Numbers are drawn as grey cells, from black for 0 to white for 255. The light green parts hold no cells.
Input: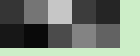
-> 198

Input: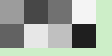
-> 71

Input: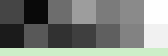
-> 123

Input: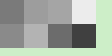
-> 157

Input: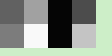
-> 161

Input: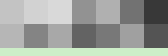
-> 176

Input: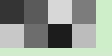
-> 89

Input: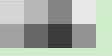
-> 184

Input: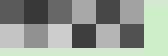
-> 168

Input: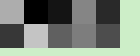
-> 20
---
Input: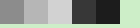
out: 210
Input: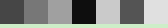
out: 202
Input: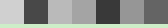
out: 57
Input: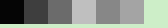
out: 191
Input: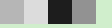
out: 220
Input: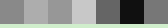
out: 100
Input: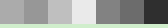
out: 130
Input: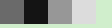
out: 21
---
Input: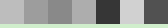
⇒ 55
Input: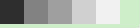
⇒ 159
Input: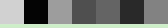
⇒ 100
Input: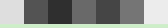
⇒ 69
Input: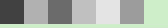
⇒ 192
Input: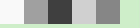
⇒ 63
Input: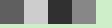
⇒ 205
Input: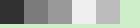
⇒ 153
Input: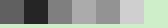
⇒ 171
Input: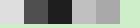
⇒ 30
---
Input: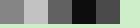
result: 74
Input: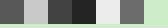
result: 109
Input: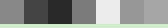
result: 166
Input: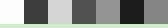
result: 134
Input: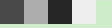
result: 238
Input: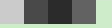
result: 99
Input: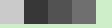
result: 111
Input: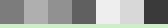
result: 58
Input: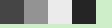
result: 37
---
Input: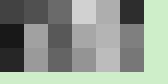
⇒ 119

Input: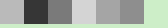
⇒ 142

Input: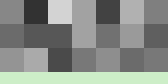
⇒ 120

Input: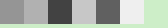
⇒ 239

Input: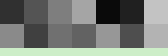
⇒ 179

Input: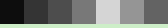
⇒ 99
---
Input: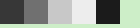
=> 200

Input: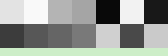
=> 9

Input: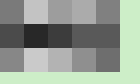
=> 157

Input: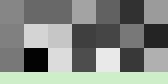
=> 97

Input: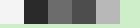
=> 108

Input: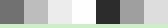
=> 44

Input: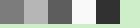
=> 93

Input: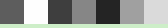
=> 36

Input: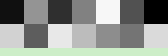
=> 247

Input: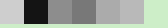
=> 120
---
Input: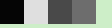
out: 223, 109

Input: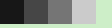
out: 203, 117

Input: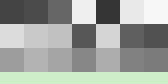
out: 247, 239

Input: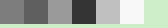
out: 248, 192

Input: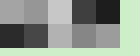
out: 199, 178

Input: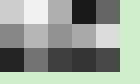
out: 241, 220

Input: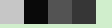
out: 197, 84
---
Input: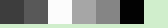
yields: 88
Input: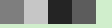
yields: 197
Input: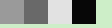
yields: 105
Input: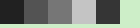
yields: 83
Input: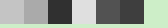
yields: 170
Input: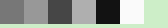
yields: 152
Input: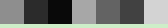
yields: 43
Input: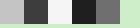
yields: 61
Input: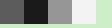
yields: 26
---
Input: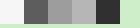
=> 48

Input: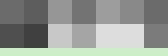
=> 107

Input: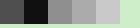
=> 201

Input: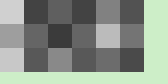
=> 82

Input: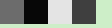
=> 63

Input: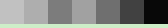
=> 8

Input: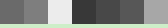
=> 167

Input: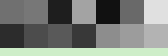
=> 224

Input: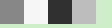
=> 189

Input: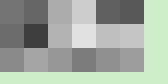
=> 88
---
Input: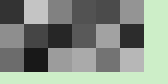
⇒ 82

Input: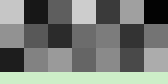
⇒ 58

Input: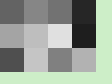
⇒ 134

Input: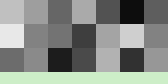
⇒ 82

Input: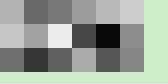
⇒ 156

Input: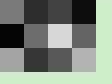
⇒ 45

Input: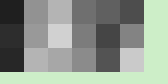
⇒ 111
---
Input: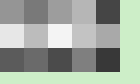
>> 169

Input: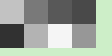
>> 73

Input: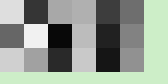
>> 130

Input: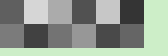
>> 52

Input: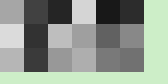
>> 136

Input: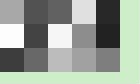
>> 34

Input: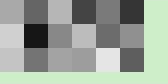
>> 144
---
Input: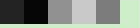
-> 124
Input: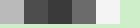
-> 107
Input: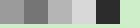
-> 155
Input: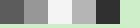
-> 151
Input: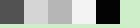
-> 182
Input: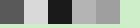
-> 159
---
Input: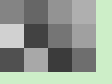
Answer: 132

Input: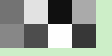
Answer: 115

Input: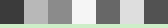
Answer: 59

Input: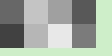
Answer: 103

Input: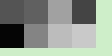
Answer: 84

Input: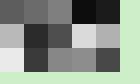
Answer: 93
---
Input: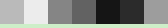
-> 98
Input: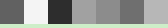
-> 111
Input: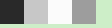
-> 199
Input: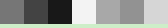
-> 118
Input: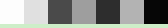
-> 74
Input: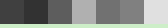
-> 93
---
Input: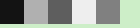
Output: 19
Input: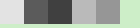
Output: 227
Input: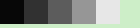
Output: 7
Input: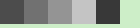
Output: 76
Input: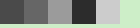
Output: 74
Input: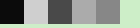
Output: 11
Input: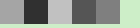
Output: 165
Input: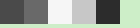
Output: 74
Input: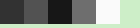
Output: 50
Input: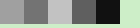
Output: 160
